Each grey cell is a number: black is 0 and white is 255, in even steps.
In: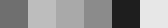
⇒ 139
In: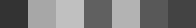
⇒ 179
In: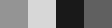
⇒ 215
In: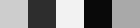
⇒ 242
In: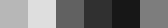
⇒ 48
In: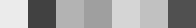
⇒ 213
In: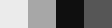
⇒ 167
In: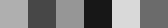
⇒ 23
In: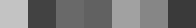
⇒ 161
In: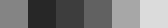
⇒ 97
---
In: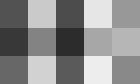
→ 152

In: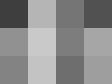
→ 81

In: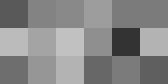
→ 123

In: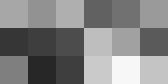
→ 154

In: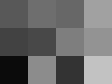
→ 161

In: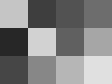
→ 109
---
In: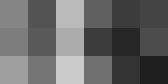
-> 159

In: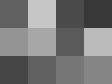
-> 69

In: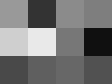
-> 73

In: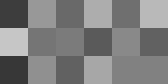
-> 55

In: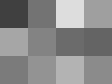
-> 123

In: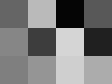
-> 127
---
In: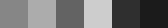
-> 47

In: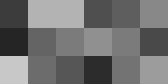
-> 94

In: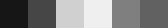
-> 127

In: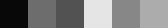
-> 135

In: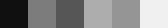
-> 149

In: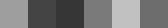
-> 193

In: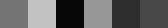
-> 45

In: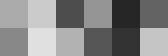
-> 38

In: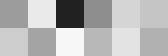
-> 213
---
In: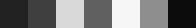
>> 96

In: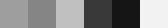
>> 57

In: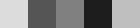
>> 29

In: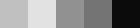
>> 116

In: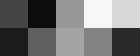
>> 247

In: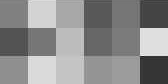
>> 89

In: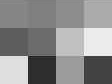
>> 170

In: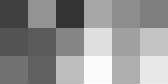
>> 167

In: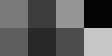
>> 4

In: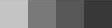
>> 56
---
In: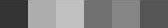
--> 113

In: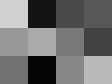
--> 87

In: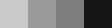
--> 21

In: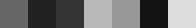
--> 185

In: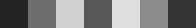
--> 87

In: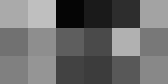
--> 26

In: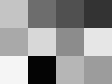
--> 51

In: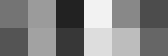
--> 242

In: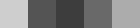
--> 105
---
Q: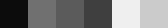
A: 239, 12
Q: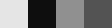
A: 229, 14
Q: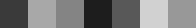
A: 209, 29
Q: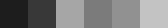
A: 195, 29
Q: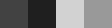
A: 210, 31
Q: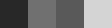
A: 212, 40
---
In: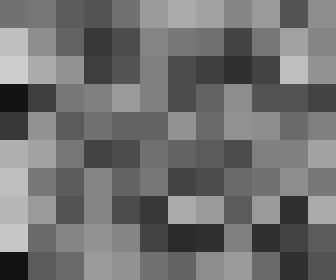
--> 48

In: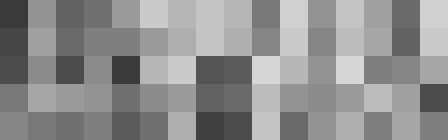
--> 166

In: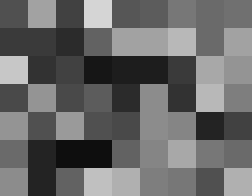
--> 80

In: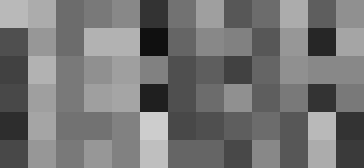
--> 172

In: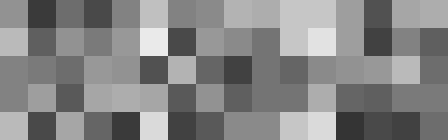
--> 65
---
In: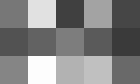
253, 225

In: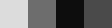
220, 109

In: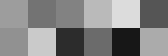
220, 202

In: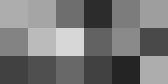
215, 187

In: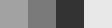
232, 162

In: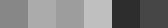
191, 171

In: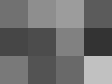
193, 156

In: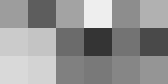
238, 217
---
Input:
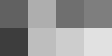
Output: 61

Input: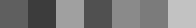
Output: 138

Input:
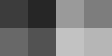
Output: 104

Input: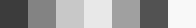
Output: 160

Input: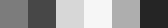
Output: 174

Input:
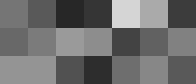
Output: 213

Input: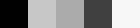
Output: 247
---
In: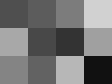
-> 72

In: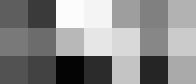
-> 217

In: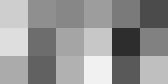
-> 199

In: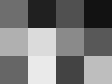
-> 219

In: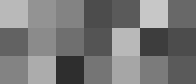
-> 185

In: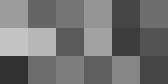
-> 162

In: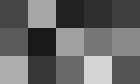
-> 160

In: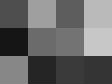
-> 107

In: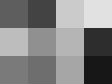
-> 144
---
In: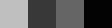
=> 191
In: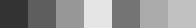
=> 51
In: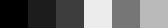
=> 0
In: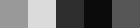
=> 153
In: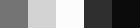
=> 116
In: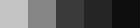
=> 195
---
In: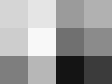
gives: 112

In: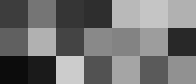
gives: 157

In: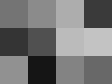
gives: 187

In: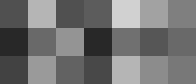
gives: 86

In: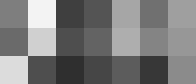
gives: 132

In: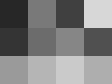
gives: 134
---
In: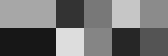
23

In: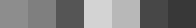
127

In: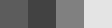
66

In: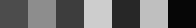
141

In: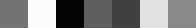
251

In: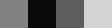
10
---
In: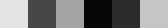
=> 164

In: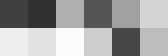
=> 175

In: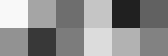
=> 110

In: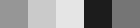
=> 229

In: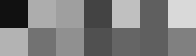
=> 159

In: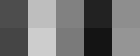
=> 129

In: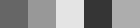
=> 228

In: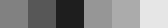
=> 30

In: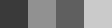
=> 95
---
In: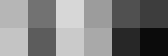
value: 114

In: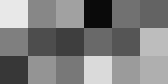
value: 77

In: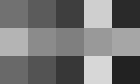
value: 139

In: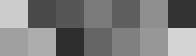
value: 73

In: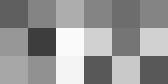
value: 61

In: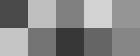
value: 191
